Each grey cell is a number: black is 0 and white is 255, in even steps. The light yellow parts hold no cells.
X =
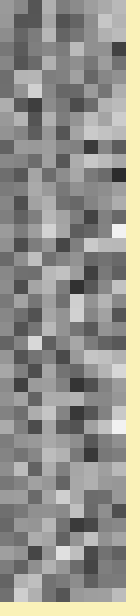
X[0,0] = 154
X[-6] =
[104, 152, 149, 183, 115, 58, 72, 131, 136]
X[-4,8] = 97
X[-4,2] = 70
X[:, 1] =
[136, 85, 102, 91, 85, 180, 147, 90, 180, 133, 155, 132, 88, 128, 79, 98, 125, 77, 143, 112, 78, 163, 112, 83, 132, 84, 127, 64, 163, 111, 127, 147, 116, 188, 131, 158, 121, 152, 111, 147, 99, 178, 206]
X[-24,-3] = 64
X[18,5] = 147
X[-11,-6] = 189
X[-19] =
[100, 132, 216, 95, 133, 167, 124, 99, 88]
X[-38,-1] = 145
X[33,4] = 128
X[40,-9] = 125
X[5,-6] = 126
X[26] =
[167, 127, 78, 166, 115, 104, 149, 180, 215]
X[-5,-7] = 173
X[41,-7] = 191
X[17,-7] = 125
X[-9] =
[119, 131, 161, 151, 100, 168, 176, 154, 151]
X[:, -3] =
[158, 142, 144, 144, 119, 103, 155, 108, 188, 202, 59, 199, 122, 136, 132, 67, 102, 202, 105, 64, 88, 147, 134, 89, 124, 197, 149, 80, 137, 86, 161, 88, 56, 175, 176, 108, 106, 72, 193, 74, 69, 96, 158]
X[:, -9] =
[154, 152, 141, 119, 134, 110, 111, 174, 153, 147, 98, 136, 110, 123, 134, 127, 155, 145, 106, 136, 141, 121, 135, 141, 100, 150, 167, 139, 146, 130, 171, 125, 132, 142, 119, 156, 111, 104, 122, 159, 125, 100, 112]
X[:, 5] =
[139, 100, 118, 187, 143, 161, 105, 76, 148, 164, 129, 173, 168, 145, 104, 126, 93, 127, 147, 157, 49, 207, 209, 117, 167, 154, 104, 52, 180, 56, 83, 142, 121, 166, 168, 168, 192, 58, 148, 190, 108, 141, 153]
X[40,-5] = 151
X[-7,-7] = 144
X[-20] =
[141, 83, 117, 185, 147, 117, 89, 148, 136]
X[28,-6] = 173
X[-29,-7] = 162
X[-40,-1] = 65
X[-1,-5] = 85
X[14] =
[134, 79, 162, 176, 113, 104, 132, 148, 173]
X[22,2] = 82
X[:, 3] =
[176, 165, 183, 136, 177, 126, 135, 140, 177, 151, 158, 160, 108, 153, 176, 183, 211, 150, 113, 184, 181, 159, 166, 185, 95, 130, 166, 158, 173, 197, 166, 169, 189, 173, 151, 165, 145, 183, 165, 147, 178, 114, 114]

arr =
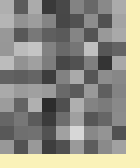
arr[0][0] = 175
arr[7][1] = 99
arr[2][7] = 153
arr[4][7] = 52
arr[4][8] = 168
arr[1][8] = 163
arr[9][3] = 82
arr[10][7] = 138
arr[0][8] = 171
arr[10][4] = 80
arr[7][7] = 123
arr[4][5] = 81
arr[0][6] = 104
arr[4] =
[188, 146, 160, 125, 71, 81, 127, 52, 168]
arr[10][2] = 153
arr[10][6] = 93
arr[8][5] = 160
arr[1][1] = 146
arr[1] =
[181, 146, 157, 132, 71, 81, 141, 81, 163]
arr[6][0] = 170
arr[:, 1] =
[91, 146, 88, 187, 146, 94, 155, 99, 119, 111, 83]
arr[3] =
[151, 187, 196, 130, 105, 118, 192, 87, 99]
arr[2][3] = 95
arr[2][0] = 152
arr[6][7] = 95
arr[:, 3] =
[57, 132, 95, 130, 125, 61, 154, 44, 59, 82, 62]

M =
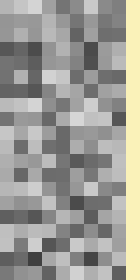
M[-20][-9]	180
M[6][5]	165
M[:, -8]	[197, 154, 176, 101, 110, 177, 101, 194, 153, 167, 109, 160, 103, 187, 145, 105, 173, 123, 106, 145]
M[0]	[180, 197, 212, 160, 116, 139, 201, 138, 127]
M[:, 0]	[180, 149, 150, 87, 115, 114, 99, 186, 115, 198, 186, 175, 170, 182, 161, 95, 191, 193, 94, 121]
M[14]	[161, 145, 152, 194, 129, 75, 109, 110, 194]
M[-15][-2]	110
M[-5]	[95, 105, 86, 133, 182, 159, 92, 165, 180]
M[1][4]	151
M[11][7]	117
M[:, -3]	[201, 152, 160, 75, 79, 156, 109, 206, 192, 153, 142, 107, 119, 201, 109, 92, 141, 170, 69, 175]
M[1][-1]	131
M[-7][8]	126
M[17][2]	206
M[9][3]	156
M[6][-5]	181
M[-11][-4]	149
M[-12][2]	150
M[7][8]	129
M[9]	[198, 167, 200, 156, 105, 149, 153, 144, 166]
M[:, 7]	[138, 119, 110, 155, 153, 110, 161, 145, 196, 144, 189, 117, 175, 137, 110, 165, 103, 194, 142, 194]
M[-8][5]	158
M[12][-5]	109
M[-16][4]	155
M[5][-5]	198
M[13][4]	114

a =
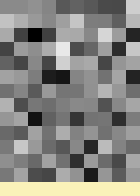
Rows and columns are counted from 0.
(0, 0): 138
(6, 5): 117
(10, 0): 121
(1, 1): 174
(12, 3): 70
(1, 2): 153
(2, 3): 64
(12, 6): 26
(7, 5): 137
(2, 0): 170
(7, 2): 119
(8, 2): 18
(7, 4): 126
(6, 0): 113
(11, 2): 105
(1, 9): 183
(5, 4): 21
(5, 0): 162
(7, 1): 77
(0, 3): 133
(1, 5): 197
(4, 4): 208
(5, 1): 153
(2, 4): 171
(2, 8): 156
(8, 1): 164
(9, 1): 90
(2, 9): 36
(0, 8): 73
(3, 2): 142
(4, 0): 98
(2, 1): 65
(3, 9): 199
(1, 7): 124
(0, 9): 206
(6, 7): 181
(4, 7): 70

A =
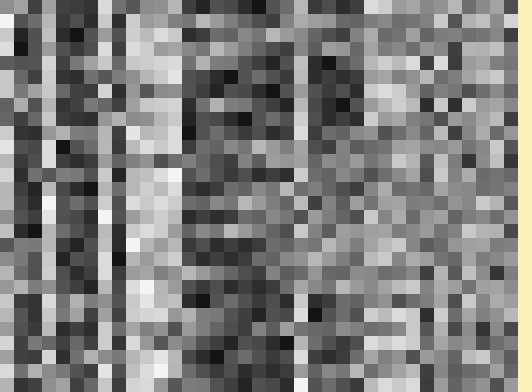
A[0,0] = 143
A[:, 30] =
[136, 129, 101, 147, 63, 183, 99, 45, 118, 101, 139, 88, 78, 104, 128, 149, 154, 93, 157, 63, 130, 126, 46, 85, 109, 154, 63, 60]
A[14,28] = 163
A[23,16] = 78
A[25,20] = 78
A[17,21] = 128
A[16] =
[191, 44, 20, 181, 109, 81, 58, 186, 45, 201, 219, 204, 155, 99, 136, 118, 183, 154, 126, 101, 78, 201, 130, 93, 157, 149, 160, 163, 125, 136, 154, 117, 129, 201, 179, 177, 73]
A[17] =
[87, 125, 121, 182, 63, 36, 81, 191, 44, 244, 181, 155, 183, 58, 78, 45, 63, 46, 60, 109, 99, 128, 118, 183, 154, 126, 163, 186, 201, 134, 93, 107, 149, 160, 163, 125, 128]
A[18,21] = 146
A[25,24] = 60
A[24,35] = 110
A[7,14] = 113
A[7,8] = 64
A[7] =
[97, 172, 82, 180, 52, 65, 121, 102, 64, 160, 199, 204, 212, 47, 113, 177, 125, 121, 82, 63, 36, 183, 73, 44, 20, 83, 155, 183, 206, 186, 45, 201, 46, 204, 155, 165, 136]
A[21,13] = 44
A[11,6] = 60
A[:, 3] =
[160, 183, 191, 155, 212, 204, 200, 180, 199, 151, 220, 219, 87, 183, 244, 228, 181, 182, 201, 206, 143, 217, 199, 186, 102, 212, 139, 143]
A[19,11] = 128
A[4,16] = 121
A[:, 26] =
[219, 125, 171, 163, 183, 155, 201, 155, 204, 146, 107, 117, 81, 134, 115, 201, 160, 163, 186, 136, 138, 128, 206, 110, 219, 165, 110, 186]
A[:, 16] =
[73, 126, 99, 154, 121, 20, 81, 125, 44, 81, 136, 63, 58, 109, 118, 60, 183, 63, 46, 101, 45, 109, 82, 78, 36, 83, 78, 63]
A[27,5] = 64
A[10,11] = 201
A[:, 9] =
[87, 204, 206, 219, 199, 143, 151, 160, 139, 228, 186, 128, 183, 183, 219, 155, 201, 244, 181, 155, 220, 201, 204, 165, 217, 182, 191, 212]
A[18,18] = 109
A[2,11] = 219
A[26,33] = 107
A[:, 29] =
[165, 117, 160, 110, 219, 146, 155, 186, 128, 138, 163, 179, 163, 115, 125, 107, 136, 134, 171, 135, 201, 110, 201, 201, 204, 81, 186, 219]
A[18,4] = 36
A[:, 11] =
[143, 165, 219, 155, 212, 201, 139, 204, 182, 191, 201, 81, 220, 186, 219, 206, 204, 155, 183, 128, 181, 183, 217, 146, 87, 228, 244, 151]
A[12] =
[212, 47, 113, 87, 125, 121, 82, 201, 36, 183, 191, 220, 244, 83, 109, 81, 58, 78, 45, 63, 46, 204, 109, 99, 136, 118, 81, 110, 138, 163, 78, 201, 130, 171, 107, 115, 104]
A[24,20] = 20
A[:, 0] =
[143, 244, 201, 220, 92, 200, 199, 97, 102, 204, 228, 183, 212, 182, 183, 143, 191, 87, 139, 181, 151, 199, 183, 155, 212, 160, 217, 180]
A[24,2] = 121
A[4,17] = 82
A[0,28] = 155

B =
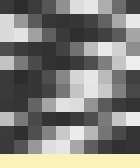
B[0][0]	58
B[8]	[191, 121, 73, 51, 47, 59, 78, 122, 196, 235]
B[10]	[58, 84, 152, 222, 230, 167, 94, 62, 49, 52]
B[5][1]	45
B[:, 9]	[62, 232, 166, 142, 238, 65, 72, 51, 235, 51, 52]
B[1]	[218, 152, 91, 55, 51, 54, 67, 98, 169, 232]
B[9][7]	117
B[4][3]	50
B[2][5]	47
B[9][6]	183
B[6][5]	196
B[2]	[218, 227, 161, 95, 58, 47, 52, 65, 91, 166]
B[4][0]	194
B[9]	[59, 47, 79, 132, 201, 236, 183, 117, 73, 51]
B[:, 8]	[108, 169, 91, 210, 197, 113, 128, 59, 196, 73, 49]
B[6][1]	52
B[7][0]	55
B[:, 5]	[221, 54, 47, 113, 58, 213, 196, 220, 59, 236, 167]
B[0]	[58, 45, 59, 86, 145, 221, 230, 173, 108, 62]
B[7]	[55, 53, 101, 165, 225, 220, 147, 90, 59, 51]

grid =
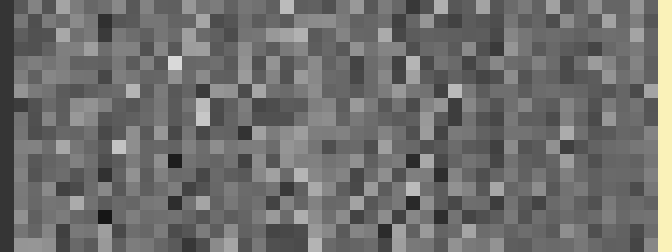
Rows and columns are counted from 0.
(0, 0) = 53
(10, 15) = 142
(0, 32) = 87
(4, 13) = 103
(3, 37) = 118
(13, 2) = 105
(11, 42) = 80
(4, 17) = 147
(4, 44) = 101
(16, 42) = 79
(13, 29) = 188
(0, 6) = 103
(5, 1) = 126
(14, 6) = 114
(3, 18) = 109
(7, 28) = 116
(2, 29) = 92
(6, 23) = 100
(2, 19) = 152
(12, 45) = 104
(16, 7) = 158
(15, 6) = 99
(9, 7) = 73
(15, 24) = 140
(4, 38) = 129
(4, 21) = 110
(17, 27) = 70
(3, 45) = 122
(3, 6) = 159
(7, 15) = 76
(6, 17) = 75
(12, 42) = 96
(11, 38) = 91
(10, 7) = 88
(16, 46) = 108
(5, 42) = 92
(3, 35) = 58
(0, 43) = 101
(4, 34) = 100
